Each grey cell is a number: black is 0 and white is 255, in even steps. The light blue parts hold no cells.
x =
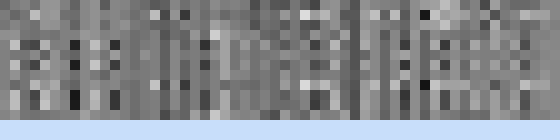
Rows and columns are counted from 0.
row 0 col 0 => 103
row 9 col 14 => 122
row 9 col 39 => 134
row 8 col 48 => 136
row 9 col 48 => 126
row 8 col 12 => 115
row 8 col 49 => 85
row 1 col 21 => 127
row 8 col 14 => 122
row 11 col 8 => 159
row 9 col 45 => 148
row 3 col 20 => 109
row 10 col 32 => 96
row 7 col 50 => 136
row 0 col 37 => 133
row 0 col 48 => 73
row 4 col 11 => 45
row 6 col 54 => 138
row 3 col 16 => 84
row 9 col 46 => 110
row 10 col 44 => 74
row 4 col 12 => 122
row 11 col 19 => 158
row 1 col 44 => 158
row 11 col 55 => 135
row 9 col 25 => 114
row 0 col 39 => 125
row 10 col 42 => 100
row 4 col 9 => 189
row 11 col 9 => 138
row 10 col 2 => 115
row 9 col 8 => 135
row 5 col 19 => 124
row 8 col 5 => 168
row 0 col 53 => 110
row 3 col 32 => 124
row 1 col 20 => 109

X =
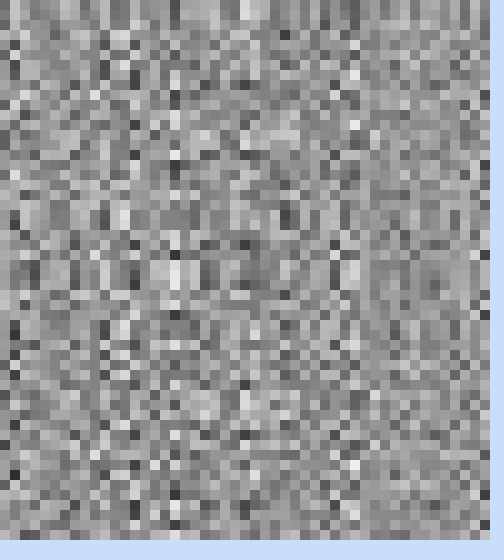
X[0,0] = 107
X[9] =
[150, 156, 213, 181, 135, 152, 109, 188, 150, 222, 133, 160, 176, 183, 172, 117, 170, 70, 129, 100, 134, 149, 147, 159, 157, 135, 129, 138, 119, 105, 162, 131, 136, 212, 98, 113, 176, 156, 169, 158, 167, 145, 146, 141, 189, 170, 170, 180, 78]
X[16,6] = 113
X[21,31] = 111
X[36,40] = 196
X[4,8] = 180
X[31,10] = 166
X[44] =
[68, 157, 131, 128, 157, 165, 176, 204, 116, 156, 203, 148, 129, 153, 163, 128, 145, 117, 142, 189, 187, 170, 122, 108, 215, 162, 177, 191, 157, 193, 127, 163, 118, 143, 131, 85, 111, 205, 123, 180, 163, 162, 175, 169, 122, 162, 126, 123, 148]
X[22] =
[154, 67, 192, 164, 149, 127, 124, 167, 177, 130, 82, 189, 217, 124, 133, 161, 131, 130, 130, 103, 164, 129, 137, 191, 149, 191, 150, 179, 82, 108, 174, 114, 179, 189, 103, 169, 140, 151, 155, 103, 155, 178, 133, 143, 170, 106, 183, 137, 157]
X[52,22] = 159
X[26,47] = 130
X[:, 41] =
[123, 118, 153, 154, 161, 134, 190, 154, 162, 145, 142, 152, 138, 160, 131, 141, 144, 130, 164, 157, 160, 187, 178, 150, 158, 109, 154, 150, 147, 150, 146, 141, 186, 185, 157, 183, 150, 188, 136, 159, 119, 152, 191, 151, 162, 146, 156, 178, 157, 118, 148, 162, 144, 150]
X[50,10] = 195
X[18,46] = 178
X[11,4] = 147
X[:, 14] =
[137, 133, 174, 146, 164, 164, 125, 150, 155, 172, 157, 148, 144, 165, 136, 153, 150, 149, 160, 150, 153, 133, 133, 174, 151, 149, 135, 140, 152, 148, 163, 145, 125, 142, 135, 130, 167, 134, 143, 167, 127, 172, 139, 150, 163, 168, 133, 149, 171, 138, 145, 149, 152, 137]
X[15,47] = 152
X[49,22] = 153
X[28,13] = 60
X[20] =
[166, 172, 194, 183, 156, 117, 120, 184, 179, 192, 118, 183, 196, 163, 153, 138, 168, 117, 151, 108, 134, 163, 145, 192, 181, 134, 130, 124, 93, 135, 175, 157, 152, 184, 108, 133, 166, 130, 154, 158, 150, 160, 125, 121, 178, 171, 172, 159, 95]
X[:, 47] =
[187, 175, 173, 149, 141, 189, 144, 138, 140, 180, 193, 118, 145, 117, 144, 152, 199, 196, 166, 112, 159, 143, 137, 103, 146, 209, 130, 135, 140, 148, 105, 197, 143, 139, 138, 136, 186, 136, 148, 109, 175, 114, 139, 141, 123, 179, 144, 130, 178, 205, 139, 139, 194, 127]
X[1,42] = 162
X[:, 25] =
[182, 194, 174, 127, 199, 179, 191, 197, 105, 135, 169, 103, 181, 158, 173, 90, 119, 184, 128, 109, 134, 166, 191, 124, 98, 106, 120, 115, 100, 132, 122, 119, 186, 216, 114, 194, 174, 198, 133, 156, 194, 169, 199, 100, 162, 133, 174, 223, 174, 109, 101, 163, 126, 108]
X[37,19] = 105
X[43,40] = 117
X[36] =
[94, 208, 139, 152, 145, 131, 171, 152, 132, 128, 179, 109, 120, 203, 167, 118, 151, 90, 147, 138, 162, 179, 145, 126, 163, 174, 136, 115, 129, 156, 128, 164, 97, 135, 141, 91, 160, 150, 167, 171, 196, 150, 186, 173, 138, 155, 100, 186, 121]
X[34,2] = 117
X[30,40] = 101
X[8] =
[167, 139, 148, 112, 186, 171, 138, 85, 151, 126, 194, 128, 129, 69, 155, 167, 120, 217, 146, 171, 78, 109, 167, 109, 69, 105, 127, 157, 127, 124, 141, 166, 155, 79, 187, 181, 159, 129, 141, 164, 114, 162, 128, 97, 116, 173, 158, 140, 183]
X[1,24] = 218
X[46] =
[161, 126, 161, 181, 161, 155, 110, 126, 154, 109, 117, 126, 135, 65, 133, 219, 111, 209, 159, 134, 126, 142, 178, 137, 93, 174, 161, 150, 181, 154, 142, 144, 140, 121, 184, 238, 129, 141, 150, 132, 160, 156, 136, 134, 138, 154, 110, 144, 161]
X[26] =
[164, 133, 106, 83, 150, 172, 172, 106, 155, 147, 199, 149, 120, 106, 135, 191, 183, 219, 173, 195, 105, 126, 168, 186, 131, 120, 139, 127, 196, 169, 120, 166, 171, 98, 175, 209, 168, 131, 126, 130, 113, 154, 136, 141, 152, 157, 162, 130, 181]
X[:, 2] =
[154, 168, 142, 206, 179, 149, 180, 179, 148, 213, 132, 79, 171, 105, 141, 134, 157, 156, 190, 86, 194, 195, 192, 85, 142, 207, 106, 124, 146, 206, 84, 161, 184, 176, 117, 190, 139, 188, 149, 125, 164, 98, 186, 148, 131, 203, 161, 187, 138, 195, 146, 160, 151, 85]
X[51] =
[152, 125, 160, 166, 173, 165, 98, 132, 165, 116, 141, 136, 132, 67, 149, 207, 103, 202, 145, 144, 113, 142, 172, 145, 84, 163, 155, 161, 160, 142, 120, 135, 134, 114, 171, 220, 150, 138, 138, 138, 135, 162, 139, 128, 146, 166, 119, 139, 163]
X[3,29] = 131
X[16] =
[153, 169, 157, 171, 124, 119, 113, 156, 147, 162, 170, 124, 160, 215, 150, 127, 121, 61, 97, 126, 142, 173, 158, 161, 171, 119, 154, 117, 148, 143, 142, 162, 101, 174, 133, 114, 159, 153, 132, 162, 146, 144, 165, 176, 125, 136, 151, 199, 68]
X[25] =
[171, 165, 207, 172, 113, 150, 115, 170, 134, 218, 139, 126, 164, 205, 149, 112, 149, 53, 119, 108, 140, 149, 141, 146, 151, 106, 144, 132, 141, 104, 170, 120, 132, 214, 96, 110, 168, 151, 172, 144, 165, 109, 157, 162, 165, 146, 166, 209, 67]
